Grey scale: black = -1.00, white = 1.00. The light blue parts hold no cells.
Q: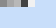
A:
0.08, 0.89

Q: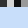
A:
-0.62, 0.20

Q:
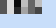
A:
-0.33, -0.46

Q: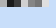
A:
0.39, 0.75

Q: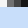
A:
0.92, -0.83

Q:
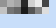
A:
0.16, 0.73

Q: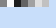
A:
0.03, 0.51
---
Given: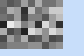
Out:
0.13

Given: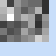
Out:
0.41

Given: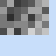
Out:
0.52

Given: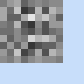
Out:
-0.02

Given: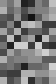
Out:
0.26

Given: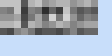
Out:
-0.19

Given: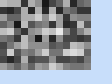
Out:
0.02

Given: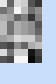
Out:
-0.58
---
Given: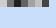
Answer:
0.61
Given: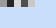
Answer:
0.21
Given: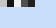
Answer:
0.54
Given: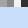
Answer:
0.29
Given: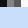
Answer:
-0.88
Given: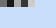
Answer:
-0.13
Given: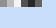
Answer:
0.13
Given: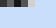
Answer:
-0.59
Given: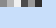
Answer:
0.08
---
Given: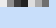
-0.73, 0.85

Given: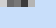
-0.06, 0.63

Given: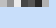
-0.45, 0.84

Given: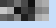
-0.52, 0.57

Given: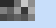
0.23, 0.57

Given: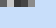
-0.56, 0.57

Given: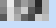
0.60, 0.84
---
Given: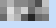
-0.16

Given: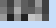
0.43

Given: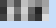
-0.61

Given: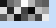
-0.48

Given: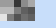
-0.14

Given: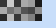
0.00

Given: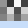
-0.19
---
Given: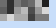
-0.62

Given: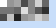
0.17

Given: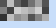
0.49

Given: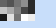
-0.35

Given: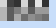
-0.49

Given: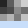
-0.27

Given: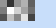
-0.59
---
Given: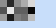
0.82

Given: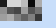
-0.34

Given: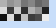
-0.53

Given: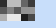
0.03

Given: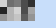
0.41

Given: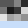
-0.79
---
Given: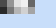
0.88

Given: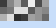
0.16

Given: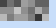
0.34

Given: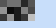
0.02

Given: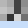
-0.48

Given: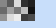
0.49
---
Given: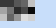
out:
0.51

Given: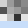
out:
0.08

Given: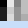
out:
0.49

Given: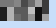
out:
-0.54

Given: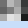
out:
-0.56

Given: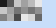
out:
0.81

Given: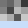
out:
-0.56

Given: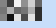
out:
-0.20

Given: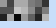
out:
-0.60
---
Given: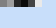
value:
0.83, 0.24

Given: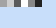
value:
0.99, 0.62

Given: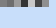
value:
0.57, 0.22

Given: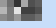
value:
0.78, 0.43

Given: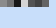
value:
0.66, 0.09

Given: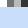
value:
1.00, 0.45

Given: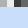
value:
0.84, 0.38

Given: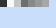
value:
0.95, 0.54

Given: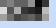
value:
0.70, 0.47

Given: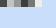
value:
0.86, 0.52
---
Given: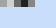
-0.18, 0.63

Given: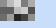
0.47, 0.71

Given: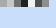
-0.75, 0.89

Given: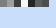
0.94, 0.94

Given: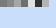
-0.14, 0.76

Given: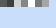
0.05, 0.99

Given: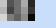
-0.13, 0.67
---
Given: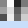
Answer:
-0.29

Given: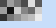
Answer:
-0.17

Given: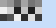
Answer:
-0.76

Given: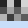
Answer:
-0.28

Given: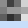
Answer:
0.20

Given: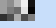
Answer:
0.78

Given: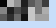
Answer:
-0.07

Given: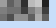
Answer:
0.23
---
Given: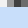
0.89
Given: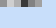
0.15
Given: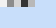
0.89
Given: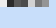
0.86
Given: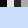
-0.91
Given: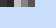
-0.56
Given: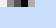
0.90
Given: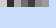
0.61
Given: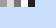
0.25
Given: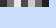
-0.62
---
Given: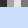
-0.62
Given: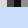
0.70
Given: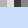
0.40
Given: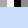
0.32
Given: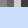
0.04
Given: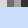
0.70
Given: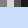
0.00
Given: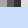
0.31
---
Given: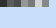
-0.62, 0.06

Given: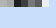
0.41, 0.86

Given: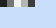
-0.74, -0.53

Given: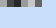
0.33, -0.21

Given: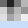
-0.16, 0.86

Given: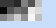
-0.57, 0.50

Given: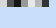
0.69, -0.59

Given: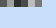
-0.30, -0.06

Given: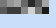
-0.06, -0.80

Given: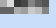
0.34, 0.03
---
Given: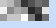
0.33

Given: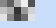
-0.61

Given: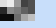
-0.03

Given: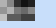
-0.05

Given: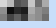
-0.68

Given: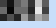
-0.16

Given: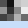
0.07
